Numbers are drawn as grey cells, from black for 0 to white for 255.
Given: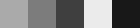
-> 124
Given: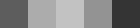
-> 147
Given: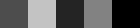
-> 77
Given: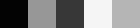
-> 151
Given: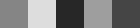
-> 133
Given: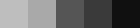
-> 85
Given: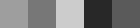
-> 119
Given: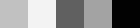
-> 163
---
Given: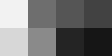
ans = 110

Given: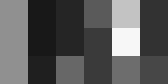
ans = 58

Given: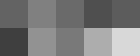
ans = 106

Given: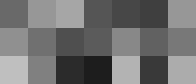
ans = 136

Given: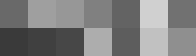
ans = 99

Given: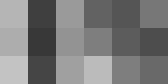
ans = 126

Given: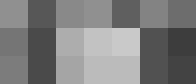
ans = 201

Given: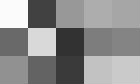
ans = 50

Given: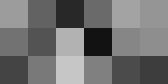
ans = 18

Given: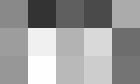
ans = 179
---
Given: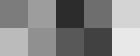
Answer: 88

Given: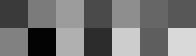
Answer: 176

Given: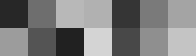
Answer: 33

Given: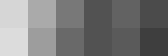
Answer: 105

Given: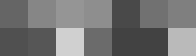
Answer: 208

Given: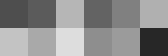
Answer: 221

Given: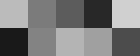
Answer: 180

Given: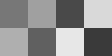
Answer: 231
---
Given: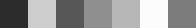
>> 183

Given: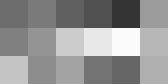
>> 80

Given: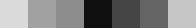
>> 69

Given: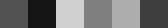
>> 127

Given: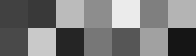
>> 235

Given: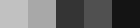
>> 52
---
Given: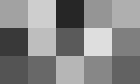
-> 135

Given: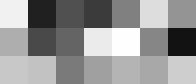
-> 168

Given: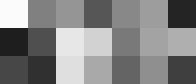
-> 143

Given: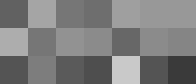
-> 84

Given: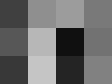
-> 36

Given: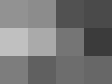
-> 109

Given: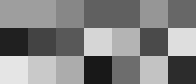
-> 195

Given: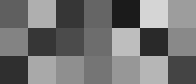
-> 182

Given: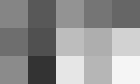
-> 182
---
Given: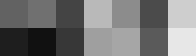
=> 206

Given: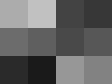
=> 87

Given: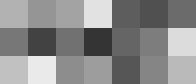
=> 220

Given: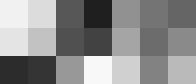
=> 138

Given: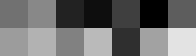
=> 93

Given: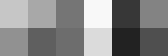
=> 131
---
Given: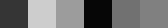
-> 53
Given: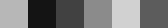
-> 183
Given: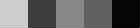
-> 205
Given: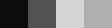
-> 12
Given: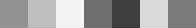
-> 146
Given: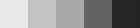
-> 234
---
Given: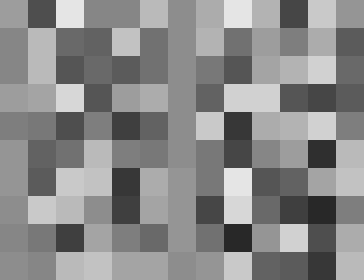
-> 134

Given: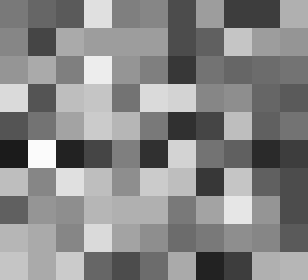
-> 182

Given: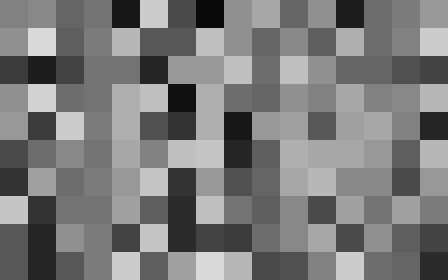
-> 87

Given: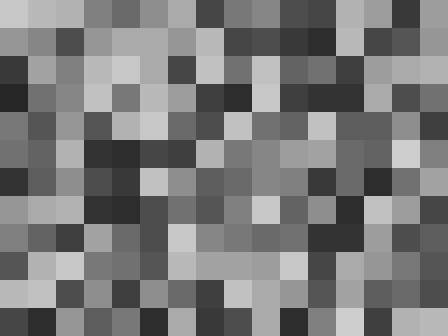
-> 185

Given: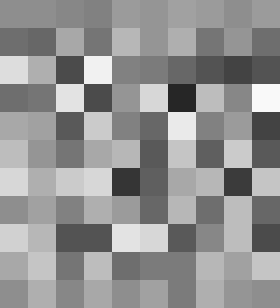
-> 168
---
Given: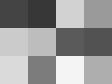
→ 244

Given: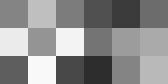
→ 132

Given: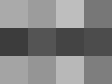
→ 184

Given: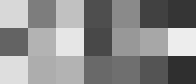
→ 84

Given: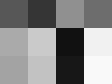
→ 23

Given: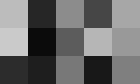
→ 24

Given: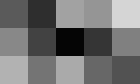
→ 103
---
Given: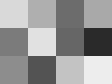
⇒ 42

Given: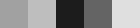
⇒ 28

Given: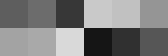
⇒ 21

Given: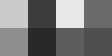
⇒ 41

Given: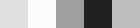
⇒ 33

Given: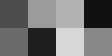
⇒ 17

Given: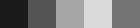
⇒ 26
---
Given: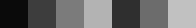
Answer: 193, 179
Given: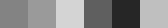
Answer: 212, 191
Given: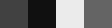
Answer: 235, 100
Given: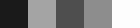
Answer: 253, 164
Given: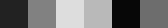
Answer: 221, 185
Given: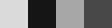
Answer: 218, 168
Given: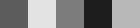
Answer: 227, 185
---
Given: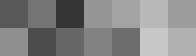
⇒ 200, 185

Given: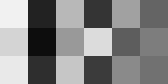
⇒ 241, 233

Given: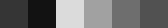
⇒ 219, 161

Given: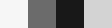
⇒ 246, 211

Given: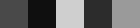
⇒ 207, 154

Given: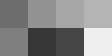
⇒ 239, 180

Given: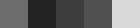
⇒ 216, 108

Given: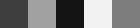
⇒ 242, 161

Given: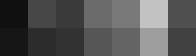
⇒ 194, 158

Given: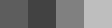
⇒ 190, 128
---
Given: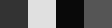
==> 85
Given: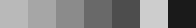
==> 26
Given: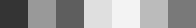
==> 121
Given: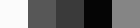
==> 133
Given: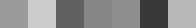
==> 183
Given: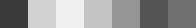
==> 113
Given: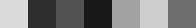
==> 110
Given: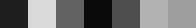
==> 157
